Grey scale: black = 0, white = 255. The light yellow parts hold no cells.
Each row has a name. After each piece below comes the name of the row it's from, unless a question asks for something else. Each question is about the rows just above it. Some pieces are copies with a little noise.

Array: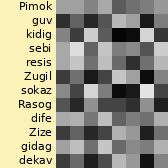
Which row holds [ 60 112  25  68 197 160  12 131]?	Zugil
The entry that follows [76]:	[184]
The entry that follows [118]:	[190]
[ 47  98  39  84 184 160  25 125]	guv

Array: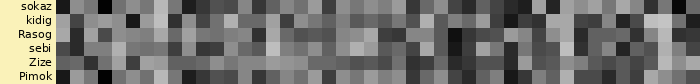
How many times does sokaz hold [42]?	2
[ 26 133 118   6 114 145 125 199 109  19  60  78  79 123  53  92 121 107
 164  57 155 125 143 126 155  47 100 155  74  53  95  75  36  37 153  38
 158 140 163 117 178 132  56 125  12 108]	sokaz
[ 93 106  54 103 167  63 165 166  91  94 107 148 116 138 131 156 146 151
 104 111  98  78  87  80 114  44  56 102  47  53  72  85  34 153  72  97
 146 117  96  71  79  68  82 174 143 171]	Zize
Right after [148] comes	[142]

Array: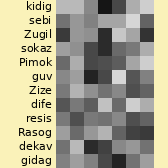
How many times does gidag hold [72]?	1
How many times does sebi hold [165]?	2
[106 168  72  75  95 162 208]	Pimok

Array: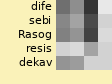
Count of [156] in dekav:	1
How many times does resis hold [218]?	1
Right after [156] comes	[210]
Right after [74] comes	[210]

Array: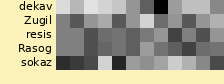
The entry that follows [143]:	[163]
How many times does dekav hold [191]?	2
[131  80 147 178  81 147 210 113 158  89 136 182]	Zugil
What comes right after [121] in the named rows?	[149]
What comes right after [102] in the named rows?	[115]
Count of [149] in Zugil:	4

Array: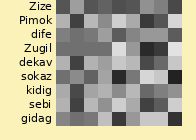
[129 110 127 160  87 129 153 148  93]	dife
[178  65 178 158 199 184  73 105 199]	dekav
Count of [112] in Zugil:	4
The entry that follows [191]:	[58]

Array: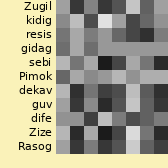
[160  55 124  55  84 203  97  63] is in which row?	Rasog
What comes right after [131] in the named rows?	[55]
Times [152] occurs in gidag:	5
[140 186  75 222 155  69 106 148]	kidig
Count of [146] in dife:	2

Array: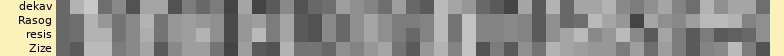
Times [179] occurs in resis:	3
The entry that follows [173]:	[116]
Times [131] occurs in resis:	4
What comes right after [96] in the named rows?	[104]
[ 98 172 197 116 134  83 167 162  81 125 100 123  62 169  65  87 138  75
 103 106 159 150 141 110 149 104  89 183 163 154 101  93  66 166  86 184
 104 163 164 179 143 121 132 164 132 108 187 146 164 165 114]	dekav
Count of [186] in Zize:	3

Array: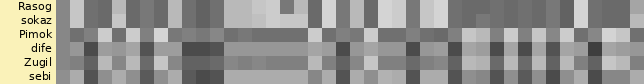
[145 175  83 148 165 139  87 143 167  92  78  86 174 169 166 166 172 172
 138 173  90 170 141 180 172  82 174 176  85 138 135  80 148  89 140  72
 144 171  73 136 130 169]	sebi
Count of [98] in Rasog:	2
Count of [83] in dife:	3
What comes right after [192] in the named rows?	[204]
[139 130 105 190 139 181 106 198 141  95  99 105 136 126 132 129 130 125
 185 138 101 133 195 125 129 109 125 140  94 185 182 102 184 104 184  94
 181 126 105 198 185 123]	Zugil

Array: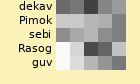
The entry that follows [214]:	[74]
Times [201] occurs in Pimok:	2
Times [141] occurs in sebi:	2
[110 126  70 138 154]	dekav
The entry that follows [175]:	[127]

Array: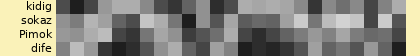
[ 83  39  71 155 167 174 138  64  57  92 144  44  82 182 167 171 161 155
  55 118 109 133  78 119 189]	kidig
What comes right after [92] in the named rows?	[105]
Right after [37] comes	[53]
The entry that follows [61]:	[84]
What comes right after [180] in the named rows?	[160]

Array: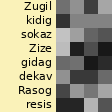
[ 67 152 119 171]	Rasog
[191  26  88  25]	Zize
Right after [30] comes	[78]
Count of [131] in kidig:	3

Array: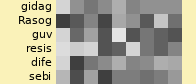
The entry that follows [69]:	[168]
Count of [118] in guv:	1
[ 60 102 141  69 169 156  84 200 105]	Rasog
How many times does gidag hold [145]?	4
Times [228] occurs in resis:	0
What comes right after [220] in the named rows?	[204]
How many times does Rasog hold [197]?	1

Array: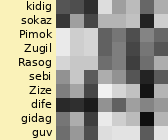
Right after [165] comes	[70]
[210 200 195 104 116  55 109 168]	Rasog

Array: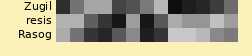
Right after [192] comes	[157]
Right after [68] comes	[82]

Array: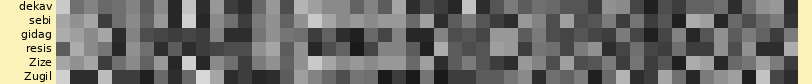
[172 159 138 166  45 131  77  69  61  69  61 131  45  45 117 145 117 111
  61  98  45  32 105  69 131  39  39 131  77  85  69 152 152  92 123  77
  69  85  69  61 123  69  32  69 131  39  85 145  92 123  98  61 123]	gidag
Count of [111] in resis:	4

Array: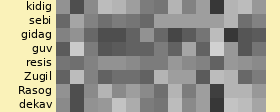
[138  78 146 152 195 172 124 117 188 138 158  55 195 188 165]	dekav
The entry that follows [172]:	[124]
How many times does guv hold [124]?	2
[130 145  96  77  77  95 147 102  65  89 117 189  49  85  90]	gidag
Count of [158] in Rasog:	2

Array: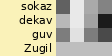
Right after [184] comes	[233]
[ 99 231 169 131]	sokaz
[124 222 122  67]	guv
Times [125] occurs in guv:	2
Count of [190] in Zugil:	4

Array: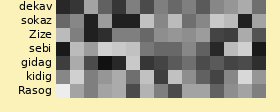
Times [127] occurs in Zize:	3
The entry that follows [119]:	[104]
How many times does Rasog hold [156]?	0
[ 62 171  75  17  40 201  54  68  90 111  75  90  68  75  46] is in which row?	gidag
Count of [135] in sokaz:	3
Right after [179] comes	[127]
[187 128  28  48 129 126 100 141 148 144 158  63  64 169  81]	Zize

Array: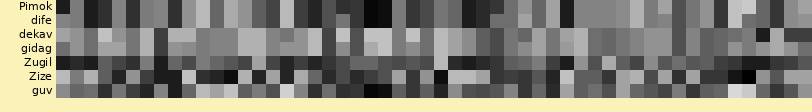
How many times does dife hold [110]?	3
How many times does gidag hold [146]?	9
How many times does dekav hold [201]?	0
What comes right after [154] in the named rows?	[177]
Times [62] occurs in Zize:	3
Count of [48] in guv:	3

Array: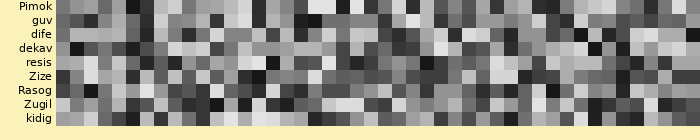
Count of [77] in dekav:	3
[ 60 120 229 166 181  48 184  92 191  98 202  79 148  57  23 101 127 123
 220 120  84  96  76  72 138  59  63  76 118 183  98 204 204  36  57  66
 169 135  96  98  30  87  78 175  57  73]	Zize
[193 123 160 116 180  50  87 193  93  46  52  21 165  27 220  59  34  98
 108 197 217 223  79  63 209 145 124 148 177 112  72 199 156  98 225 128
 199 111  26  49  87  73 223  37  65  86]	Zugil
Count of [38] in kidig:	2
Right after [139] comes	[180]

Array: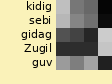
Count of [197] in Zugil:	1
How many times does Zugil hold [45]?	3
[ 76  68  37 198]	gidag
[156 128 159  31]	guv

